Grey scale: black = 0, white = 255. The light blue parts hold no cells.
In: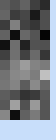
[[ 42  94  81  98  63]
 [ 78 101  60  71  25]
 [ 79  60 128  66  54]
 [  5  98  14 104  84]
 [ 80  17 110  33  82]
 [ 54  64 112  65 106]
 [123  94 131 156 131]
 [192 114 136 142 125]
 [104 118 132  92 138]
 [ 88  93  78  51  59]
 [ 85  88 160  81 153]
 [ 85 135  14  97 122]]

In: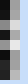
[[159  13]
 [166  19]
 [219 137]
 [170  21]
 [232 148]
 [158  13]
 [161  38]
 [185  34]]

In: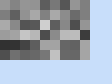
[[127 151 132 149 147  93 120  86 149]
 [127 126  96 146 168 129 169 140 107]
 [149 170 137  84  88 207  94 136  78]
 [ 60 156 163 197 183  77 139 186 188]
 [165  49  51  68  94 163 163 102  98]
 [165  79 112  99 104 119 193 104 103]]

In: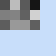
[[ 21  79 188  90]
 [209 127 131  97]
 [ 95  93 153 151]]

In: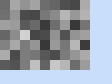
[[171 108 167 147 163 109 101  79  72]
 [179 112 148  75  72 120 138 182 152]
 [116 159 155  90 106  59 110 155  56]
 [160 102 140 209  70  75 146  82 148]
 [ 59 130 169 123 149  56 153 119 183]
 [170 171  75 125 119  88  76 123 150]
 [155  90  83 124 191  99 199 182 108]]

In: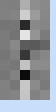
[[137 128 127 174 142]
 [135 129 132 206 155]
 [133 117 118  41 137]
 [123 123 115 228 148]
 [101 123 136  92  90]
 [134 118 128  55 123]
 [139 123 119 194 140]
 [126 118 130  11 119]
 [122 129 119 199 139]
 [138 128 132 196 130]]
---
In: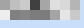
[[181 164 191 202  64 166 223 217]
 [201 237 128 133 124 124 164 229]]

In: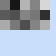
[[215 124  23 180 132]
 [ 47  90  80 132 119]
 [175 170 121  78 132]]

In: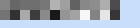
[[ 76 133 103 111 111 119 178 159  98 136 141 174]
 [ 54 116  50 169  61 138  25 149 163 247 131 229]]

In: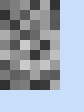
[[ 51 110 126 149  63 169]
 [ 91  49 125  89 163 153]
 [ 88 107  60 164 114 152]
 [177 172 131  77 104 172]
 [168 130  81 203 142  55]
 [191 181 147 138  54 139]
 [154  78 135 203 166 196]
 [ 92 121  96 105 161 100]
 [170  48 117 123  51  58]]

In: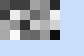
[[ 40  88  62  62 163 142]
 [239  58 236 172 105 140]
 [209 171 146  48 205 179]
 [ 14 168 249 110 103 153]]

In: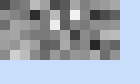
[[167  70 112 124 186 161  73  89 166 128 146 155]
 [ 95 145 132 117  44 123 186  98 241 134  51  76]
 [148 111 165 159 145 123 236  93 134 123 143 142]
 [187 161 165 137 122 122 133 164  64 139 119 181]
 [100 158 150 179 160  96 100 169 117 135  37 116]
 [146 139 207 188 138 108 153 126 150 145 171 110]]
